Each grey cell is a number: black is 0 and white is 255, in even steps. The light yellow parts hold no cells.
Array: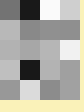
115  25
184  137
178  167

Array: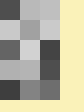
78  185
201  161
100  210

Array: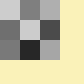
205  127
111  204
121  39

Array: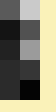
90  202
20  81
34  155

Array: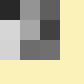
40  148
214  167
211  109

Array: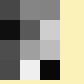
71  133
15  89
77  159
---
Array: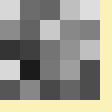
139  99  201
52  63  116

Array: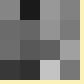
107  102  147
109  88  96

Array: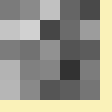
196  209  70
124  114  145

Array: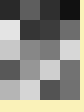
228  53  60
200  135  122

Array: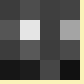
85  229  62
60  88  61

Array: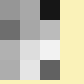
110  167  187
177  221  242

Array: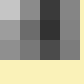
157  108  50
143  120  75

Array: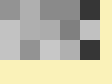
194  175  172
195  147  199
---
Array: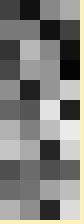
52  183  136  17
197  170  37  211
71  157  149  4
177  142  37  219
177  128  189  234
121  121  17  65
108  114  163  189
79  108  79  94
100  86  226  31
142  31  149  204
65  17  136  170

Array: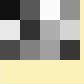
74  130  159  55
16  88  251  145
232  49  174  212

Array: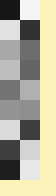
22  245
30  232
63  212
115  176
148  142
169  109
190  101
219  63
225  50

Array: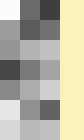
215  186  192
150  180  192
136  172  207
230  144  99
71  122  164
252  107  63
156  91  114

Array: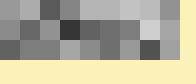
153  172  90  133  180  180  194  187  146
98  125  125  166  139  111  153  82  160
139  104  146  54  98  111  125  207  166

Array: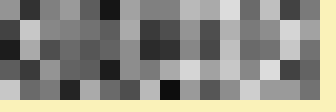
66  199  135  128  114  93  170  58  78  148  78  177  122  141  213  162
28  170  78  106  86  99  141  43  50  135  72  191  106  114  199  114
199  106  122  36  170  106  78  185  13  154  86  141  206  154  154  114
93  58  148  99  93  28  141  122  170  213  162  199  135  220  66  99
148  50  128  154  93  21  162  128  128  185  170  220  106  191  66  122

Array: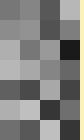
175  191  54  111
183  168  133  103
140  146  82  126
119  133  88  183
175  119  153  26
111  88  191  54
96  74  168  68
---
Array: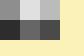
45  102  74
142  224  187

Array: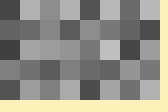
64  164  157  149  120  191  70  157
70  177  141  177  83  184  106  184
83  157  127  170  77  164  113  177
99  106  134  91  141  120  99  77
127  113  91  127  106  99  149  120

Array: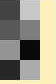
39  170
67  200
88  126
148  10

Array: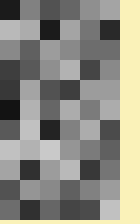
19  178  102  172  123  172
27  129  82  102  143  164
56  164  82  62  156  156
62  89  143  178  69  137
82  149  137  96  129  156
89  193  35  129  172  75
109  48  102  69  75  193
137  96  156  137  109  109
164  48  156  185  56  117
185  172  27  164  117  41
193  178  201  149  123  96

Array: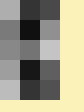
122  16  144
136  116  196
158  23  95
174  52  73
188  52  81

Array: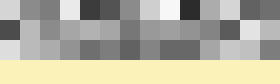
76  186  139  166  178  166  119  153  159  147  132  91  227  186
213  139  125  234  60  83  139  207  247  44  172  213  98  111
221  186  172  147  111  125  98  132  104  104  166  199  192  125
